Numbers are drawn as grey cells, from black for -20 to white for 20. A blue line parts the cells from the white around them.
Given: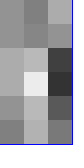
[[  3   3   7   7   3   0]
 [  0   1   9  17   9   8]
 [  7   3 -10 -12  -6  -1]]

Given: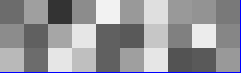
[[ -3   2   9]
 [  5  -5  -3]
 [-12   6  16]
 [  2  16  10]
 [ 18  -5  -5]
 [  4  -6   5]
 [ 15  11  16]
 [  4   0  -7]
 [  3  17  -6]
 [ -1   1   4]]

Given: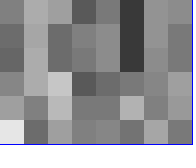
[[  0  -3  -4   1   5  16]
 [  7   6   7   7   0  -3]
 [  5  -3  -3  11   9   5]
 [ -6   0  -1  -6  -1   0]
 [ -1   2   2  -3  -1   1]
 [-11 -11 -11  -1   8  -2]
 [  3   3   2   1   0   6]
 [  2  -1  -1   5   4  -1]]

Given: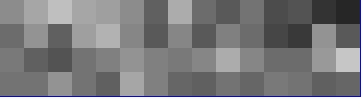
[[  2  -3  -1  -2]
 [  6   3  -5  -2]
 [ 10  -5  -7   3]
 [  6   5  -2  -2]
 [  5   8   0  -5]
 [  2   1   3   6]
 [ -5  -6   0   0]
 [  7   1  -1  -4]
 [ -3  -6   1  -5]
 [ -6   0   7  -2]
 [ -2  -3   1  -4]
 [ -8  -9  -3  -1]
 [ -7 -11  -3  -2]
 [-12   3   4  -5]
 [-14  -6  11  -4]]

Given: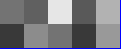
[[ -2 -11]
 [ -5   2]
 [ 16  -2]
 [ -6 -11]
 [  8   4]]

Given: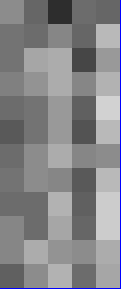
[[  2  -2  -2   0  -3  -6  -3  -2  -3   1   1  -5]
 [ -4  -3   6   3  -2  -2   2   2  -3  -3   7   2]
 [-13   1   7   7   4   4   7   1   8   6   3   8]
 [ -3  -4  -9   1  -5  -7   1  -6  -5  -4   2  -3]
 [ -4   9   4   8  13   9   2   9  12  12   7   6]]

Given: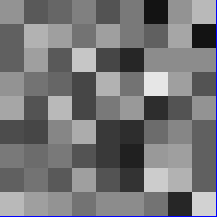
[[  3  -5  -5   3   6  -8  -1  -5   9]
 [ -6   8   5  -2  -7  -9  -3  -2   5]
 [ -4   5  -6  -4   9   1  -1  -6   3]
 [  0  -2  11  -9  -9   7  -7   5  -2]
 [ -7   5  -9   8  -1 -11 -11  -7   2]
 [ -1  -1 -14  -2   4 -13 -15 -12   2]
 [-17  -5   2  16 -13  -3   4  12  -2]
 [  3   6   2   5  -7   1   5   8 -14]
 [  9 -17   2  -7   3  -5  -5  -5  13]]
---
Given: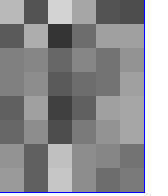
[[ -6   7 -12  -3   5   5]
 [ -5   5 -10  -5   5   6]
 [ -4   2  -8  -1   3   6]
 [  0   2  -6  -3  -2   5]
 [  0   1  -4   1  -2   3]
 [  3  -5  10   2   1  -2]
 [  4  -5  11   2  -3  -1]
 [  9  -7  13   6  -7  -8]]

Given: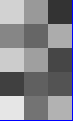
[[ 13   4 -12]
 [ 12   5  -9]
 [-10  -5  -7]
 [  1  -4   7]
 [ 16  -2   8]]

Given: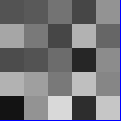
[[  6  -1  -9   8  -4]
 [ -8  -7  -3 -14   2]
 [ -7  -6  -2  -9   3]
 [  8   5  -1  10   1]
 [-17   3  14 -13  11]]

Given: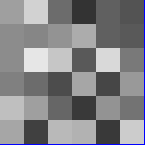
[[  0  -3  -8   6  -9   4]
 [ 10   5  -4 -11   3  -2]
 [  5  13  -3 -12  -5  -7]
 [  2   1   3   7  -5  -6]
 [  6 -10   9   8 -11  12]
 [  2  16  11  -6  14  -1]]

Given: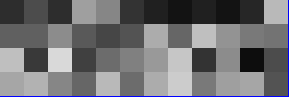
[[-13  -8 -13   5   1 -12 -15 -17 -15 -17 -14   9]
 [  6   8   1  -4   9  -3   7  12  -1   5   6  -7]
 [ -5  -5   2  -6  -9  -7   7  -4  10   3  -1  -2]
 [ 10 -11  14 -10  -3   0   4  11 -12   2 -18  -8]]

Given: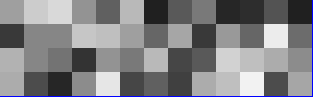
[[  7  -8 -14   2  16  -9  -5 -10   7  10  18  -8   6]
 [  8   1  -2 -12   3  -1   9  -9  -6  13  10   7   2]
 [-11   1   1  11  10   5  -4   6 -11   4  -4  17  -3]
 [  5  12  14   3  -5   9 -15  -6  -1 -14 -13  -7 -15]]
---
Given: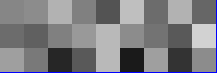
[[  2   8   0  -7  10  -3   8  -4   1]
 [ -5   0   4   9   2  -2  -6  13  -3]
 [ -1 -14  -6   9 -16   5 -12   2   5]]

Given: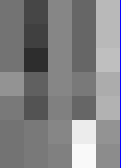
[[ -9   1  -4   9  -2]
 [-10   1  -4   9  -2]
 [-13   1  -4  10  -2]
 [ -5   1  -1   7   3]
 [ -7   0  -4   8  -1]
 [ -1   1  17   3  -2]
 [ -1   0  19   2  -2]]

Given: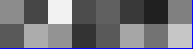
[[ -9  18  -8  -5 -11 -15   0   2]
 [  7   3 -12  -6   6  -2  11  -6]]

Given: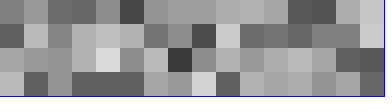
[[  4  -3  -4   2  -9   3   5   5   7   8   6  -6  -7   7  11   0]
 [  9   1   8  10   8  -2   2  -8  12  -3  -2  -4   0   0  12  -5]
 [  4   3   8  14   2   9 -11   2   8   4   7   9   6  -5  -6   6]
 [ -5   3  -5  -5  -5   6   4  13  -5   8   6   7   3   6  -4   9]]

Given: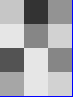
[[-12   3  11]
 [  1  13  16]
 [ 16   1  -7]
 [ 16  13   6]]

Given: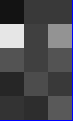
[[-11 -11 -17]
 [-10   3  16]
 [-10  -7  -7]
 [ -8 -11 -14]
 [-13  -6 -12]]

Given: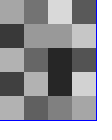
[[ -2  14  -6   6]
 [  4   4  11 -11]
 [ -4 -14  -7   8]
 [  8 -14  13 -10]
 [ -5   0   6   8]]

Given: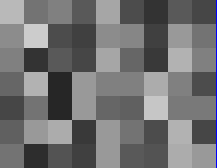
[[ -2   0  -6   6  -8 -12  -6  -9   9]
 [ 12  -8 -10   2   1 -10   4  -2   2]
 [-12  -6  -9   6  -4 -11   8   0   0]
 [  8 -14   4   0   0   7   0  -8  -4]
 [ -2 -14   4  -4  -5  11  -1  -1  -9]
 [  4   7 -11   4  -2  -8   8  -9  -5]
 [-13  -7 -10   4  -6  -7   7   4  -2]]

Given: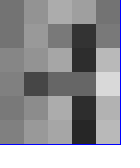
[[  3   7   5  -2  -2]
 [  4  -1 -12  -1  -2]
 [  3   6 -13   9   1]
 [ -9  -4  -4  14   0]
 [  2   7 -13   8  -1]
 [  4   6 -14   9   0]]
